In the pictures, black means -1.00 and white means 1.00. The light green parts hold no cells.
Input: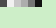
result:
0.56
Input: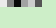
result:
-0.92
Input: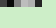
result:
0.00
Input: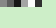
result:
-0.82
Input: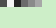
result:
-0.70
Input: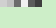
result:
-0.15
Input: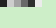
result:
0.28
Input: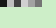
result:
-0.49
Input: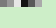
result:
0.80
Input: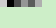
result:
-0.41
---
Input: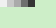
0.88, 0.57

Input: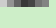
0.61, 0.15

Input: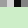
0.69, 0.24

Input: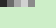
0.64, 0.33

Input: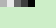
0.83, 0.41

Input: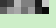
0.55, 0.43

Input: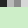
0.69, 0.45

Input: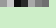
0.58, 0.32

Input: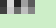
0.69, 0.59
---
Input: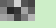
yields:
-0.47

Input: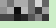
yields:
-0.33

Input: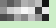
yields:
0.50

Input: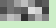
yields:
-0.09

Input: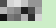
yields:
0.42

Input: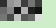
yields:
-0.31

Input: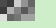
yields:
-0.08
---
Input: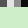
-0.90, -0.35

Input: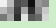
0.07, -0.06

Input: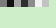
0.53, -0.03

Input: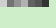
-0.60, 0.62

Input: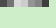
-0.51, -0.41

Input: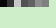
0.00, -0.94
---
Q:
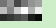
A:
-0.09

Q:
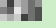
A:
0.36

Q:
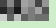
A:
-0.46

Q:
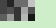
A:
-0.47

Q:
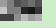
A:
0.23

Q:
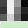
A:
-0.47

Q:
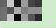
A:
-0.22

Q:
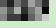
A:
-0.33
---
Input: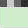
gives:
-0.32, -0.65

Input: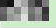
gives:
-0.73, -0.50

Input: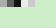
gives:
0.35, 0.59

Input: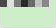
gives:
-0.43, 0.07

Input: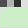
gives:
-0.39, 0.76

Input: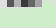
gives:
0.75, 0.28
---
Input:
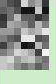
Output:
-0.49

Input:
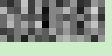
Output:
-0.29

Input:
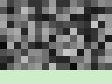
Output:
-0.25

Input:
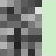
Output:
-0.04

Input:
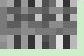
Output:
-0.50

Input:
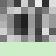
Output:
-0.53

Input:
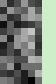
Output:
-0.39
